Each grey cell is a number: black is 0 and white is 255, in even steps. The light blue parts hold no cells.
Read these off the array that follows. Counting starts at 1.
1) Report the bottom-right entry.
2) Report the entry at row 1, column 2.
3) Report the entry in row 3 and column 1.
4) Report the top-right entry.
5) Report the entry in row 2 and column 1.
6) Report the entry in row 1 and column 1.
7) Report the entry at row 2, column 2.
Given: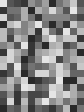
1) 115
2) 85
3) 214
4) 85
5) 54
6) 229
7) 115

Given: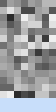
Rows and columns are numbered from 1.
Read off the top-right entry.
184
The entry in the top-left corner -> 101
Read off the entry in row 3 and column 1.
130
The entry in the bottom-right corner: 130
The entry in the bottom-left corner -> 225
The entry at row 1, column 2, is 159
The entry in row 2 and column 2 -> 225
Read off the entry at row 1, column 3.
145
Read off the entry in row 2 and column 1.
184
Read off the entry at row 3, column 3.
130

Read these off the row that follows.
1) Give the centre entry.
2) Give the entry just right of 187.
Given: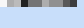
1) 116
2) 33

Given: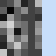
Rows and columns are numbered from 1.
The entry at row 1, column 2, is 81
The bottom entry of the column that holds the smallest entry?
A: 51
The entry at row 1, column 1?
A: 66
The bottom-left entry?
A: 197
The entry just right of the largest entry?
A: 125
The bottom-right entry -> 66
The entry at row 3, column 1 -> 21
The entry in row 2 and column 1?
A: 96
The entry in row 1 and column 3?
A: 140
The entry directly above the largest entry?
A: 155
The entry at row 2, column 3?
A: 96
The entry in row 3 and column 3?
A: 96
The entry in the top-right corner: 185

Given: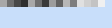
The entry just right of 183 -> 125
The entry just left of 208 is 224
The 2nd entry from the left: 110
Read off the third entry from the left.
72

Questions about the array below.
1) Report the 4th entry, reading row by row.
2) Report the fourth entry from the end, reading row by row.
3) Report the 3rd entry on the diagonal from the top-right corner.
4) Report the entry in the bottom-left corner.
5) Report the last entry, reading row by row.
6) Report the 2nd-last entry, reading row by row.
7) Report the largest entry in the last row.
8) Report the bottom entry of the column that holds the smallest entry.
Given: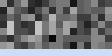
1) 149
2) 47
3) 120
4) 149
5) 105
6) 120
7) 164
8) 120

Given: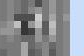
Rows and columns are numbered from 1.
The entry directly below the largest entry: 191
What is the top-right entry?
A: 134
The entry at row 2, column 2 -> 134
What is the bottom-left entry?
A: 105
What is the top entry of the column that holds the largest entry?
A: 79
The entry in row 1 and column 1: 121
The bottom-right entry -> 134
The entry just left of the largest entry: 79
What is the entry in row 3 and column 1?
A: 121
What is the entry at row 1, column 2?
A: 134
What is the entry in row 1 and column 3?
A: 121

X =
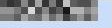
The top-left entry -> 80
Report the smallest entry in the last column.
135
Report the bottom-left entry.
122
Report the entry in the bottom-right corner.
148
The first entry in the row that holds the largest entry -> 148
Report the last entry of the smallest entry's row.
164
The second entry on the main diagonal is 148
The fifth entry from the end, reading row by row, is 65
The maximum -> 216
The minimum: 24
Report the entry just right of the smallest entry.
179
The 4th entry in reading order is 135
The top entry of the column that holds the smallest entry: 192

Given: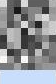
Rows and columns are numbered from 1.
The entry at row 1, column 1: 217
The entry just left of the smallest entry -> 95
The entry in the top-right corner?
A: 176
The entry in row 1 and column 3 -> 81
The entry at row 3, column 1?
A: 150
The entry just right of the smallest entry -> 109
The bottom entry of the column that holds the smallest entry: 162
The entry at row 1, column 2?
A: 95
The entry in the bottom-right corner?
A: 150
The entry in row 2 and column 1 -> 162
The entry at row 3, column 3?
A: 162

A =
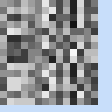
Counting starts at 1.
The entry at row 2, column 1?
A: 118
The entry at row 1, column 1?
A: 157
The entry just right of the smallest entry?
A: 216
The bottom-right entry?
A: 61
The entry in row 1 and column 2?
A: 145
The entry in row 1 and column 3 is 118
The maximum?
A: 246
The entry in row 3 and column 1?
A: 188
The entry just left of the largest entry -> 88
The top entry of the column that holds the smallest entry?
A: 33
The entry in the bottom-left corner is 102
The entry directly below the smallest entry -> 102
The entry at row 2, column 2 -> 201
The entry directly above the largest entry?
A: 47
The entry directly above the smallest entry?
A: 61
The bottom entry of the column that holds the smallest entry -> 47
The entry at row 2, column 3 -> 172
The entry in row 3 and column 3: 61
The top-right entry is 118
